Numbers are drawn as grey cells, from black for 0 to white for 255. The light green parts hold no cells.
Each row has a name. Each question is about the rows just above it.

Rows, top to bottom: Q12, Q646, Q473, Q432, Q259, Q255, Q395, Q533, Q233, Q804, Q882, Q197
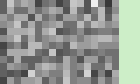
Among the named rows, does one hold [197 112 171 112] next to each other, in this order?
yes
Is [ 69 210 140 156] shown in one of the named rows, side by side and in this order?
yes
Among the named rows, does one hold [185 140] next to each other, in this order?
yes

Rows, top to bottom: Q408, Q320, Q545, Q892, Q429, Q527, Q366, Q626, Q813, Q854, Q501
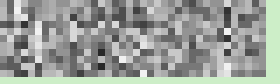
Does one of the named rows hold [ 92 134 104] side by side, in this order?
yes
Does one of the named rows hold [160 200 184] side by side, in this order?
yes
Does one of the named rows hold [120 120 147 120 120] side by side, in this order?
no
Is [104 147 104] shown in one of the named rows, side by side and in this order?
yes

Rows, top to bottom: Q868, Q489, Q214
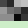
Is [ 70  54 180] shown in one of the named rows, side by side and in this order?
no
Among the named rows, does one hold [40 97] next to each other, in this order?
no
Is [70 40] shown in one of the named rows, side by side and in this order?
yes

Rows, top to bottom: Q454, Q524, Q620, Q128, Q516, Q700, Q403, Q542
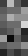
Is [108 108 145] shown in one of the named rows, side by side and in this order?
yes
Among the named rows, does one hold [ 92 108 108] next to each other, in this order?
yes
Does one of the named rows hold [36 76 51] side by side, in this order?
yes
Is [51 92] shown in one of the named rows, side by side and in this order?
no
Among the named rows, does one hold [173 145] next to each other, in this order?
yes

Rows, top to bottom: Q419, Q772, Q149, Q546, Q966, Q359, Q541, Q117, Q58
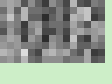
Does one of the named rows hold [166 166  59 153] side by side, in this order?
no
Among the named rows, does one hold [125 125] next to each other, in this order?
yes

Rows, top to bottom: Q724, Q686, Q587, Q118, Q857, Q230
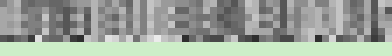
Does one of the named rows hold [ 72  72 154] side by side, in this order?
yes
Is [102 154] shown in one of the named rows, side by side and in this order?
yes
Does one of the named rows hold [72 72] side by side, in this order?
yes

